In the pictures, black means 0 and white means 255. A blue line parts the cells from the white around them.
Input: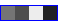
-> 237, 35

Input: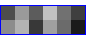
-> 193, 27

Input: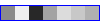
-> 239, 40

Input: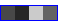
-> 203, 38

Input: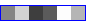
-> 253, 62

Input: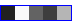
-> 249, 33

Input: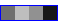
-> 190, 23
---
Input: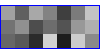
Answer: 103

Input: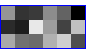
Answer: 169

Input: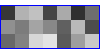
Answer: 104

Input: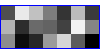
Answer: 141

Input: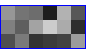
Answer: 79

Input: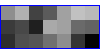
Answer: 46

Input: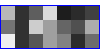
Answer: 239

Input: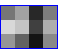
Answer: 150

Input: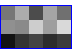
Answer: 19

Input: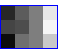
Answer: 12
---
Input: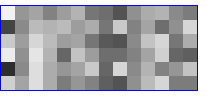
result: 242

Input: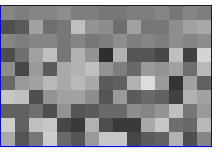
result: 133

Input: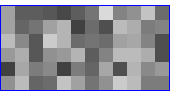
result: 161

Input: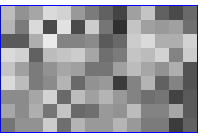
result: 188

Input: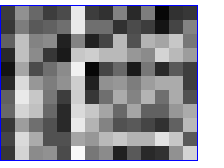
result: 61
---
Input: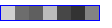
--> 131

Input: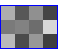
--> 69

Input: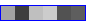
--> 94

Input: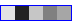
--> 166

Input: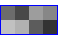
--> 135

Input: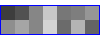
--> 150

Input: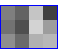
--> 64
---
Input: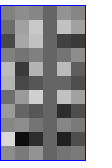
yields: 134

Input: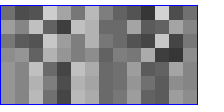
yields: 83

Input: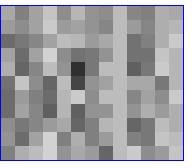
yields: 162

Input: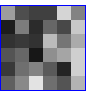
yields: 64

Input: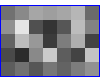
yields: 166

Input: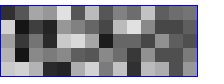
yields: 166

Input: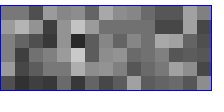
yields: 79

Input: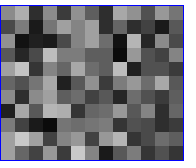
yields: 46
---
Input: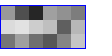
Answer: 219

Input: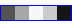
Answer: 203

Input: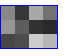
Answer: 182

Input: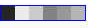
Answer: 203

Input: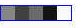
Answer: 133

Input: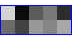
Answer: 167

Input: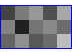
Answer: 168

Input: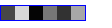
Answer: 167

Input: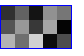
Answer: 179
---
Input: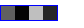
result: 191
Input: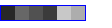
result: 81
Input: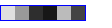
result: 46
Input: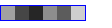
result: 38
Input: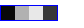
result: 232
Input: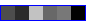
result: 194
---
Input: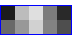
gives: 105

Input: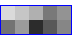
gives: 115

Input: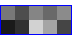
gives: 26

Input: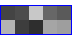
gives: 179

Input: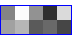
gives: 161

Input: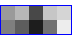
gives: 127

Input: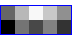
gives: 0
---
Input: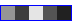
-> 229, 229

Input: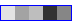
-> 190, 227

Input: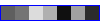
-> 176, 220

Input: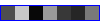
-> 154, 200

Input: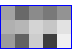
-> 212, 240

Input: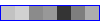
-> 152, 209

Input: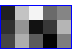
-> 18, 244

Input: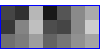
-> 77, 205

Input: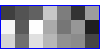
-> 170, 254
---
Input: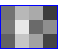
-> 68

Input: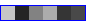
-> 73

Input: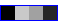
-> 38

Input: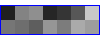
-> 157

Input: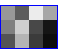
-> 13

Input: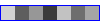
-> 165

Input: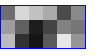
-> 149
